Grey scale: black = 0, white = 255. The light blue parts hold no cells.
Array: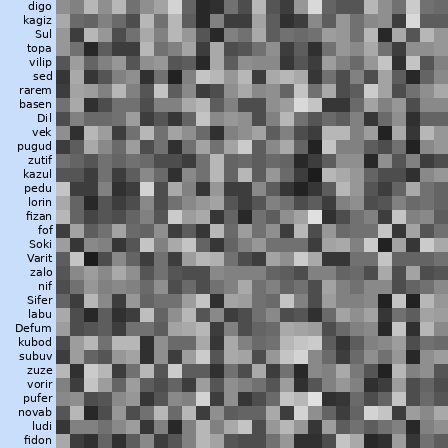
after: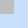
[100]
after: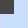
[85]
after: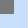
[85]
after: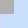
[113]

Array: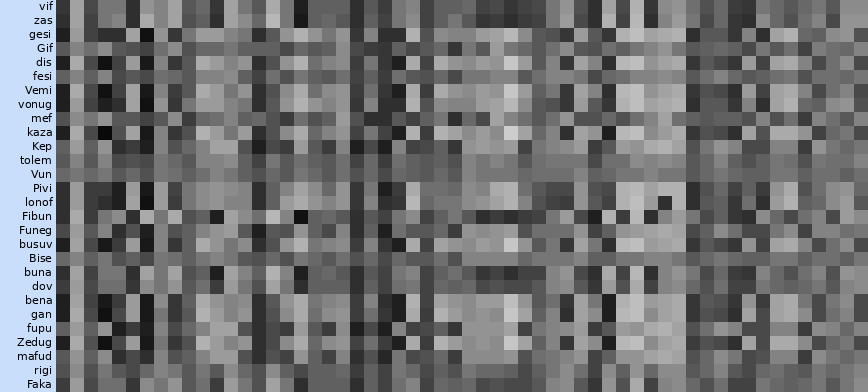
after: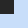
[118]
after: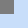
[111]

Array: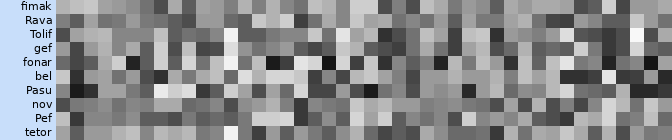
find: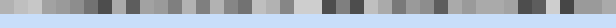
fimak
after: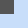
[77]
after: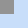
[114]
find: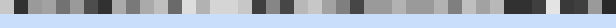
bel
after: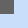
[191]

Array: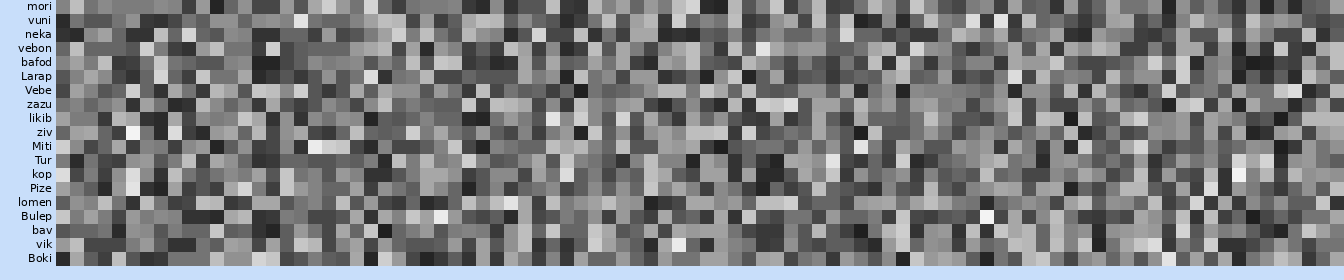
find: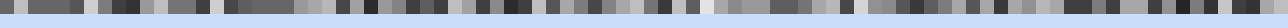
vebon
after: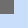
[145]
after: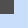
[102]
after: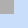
[206]

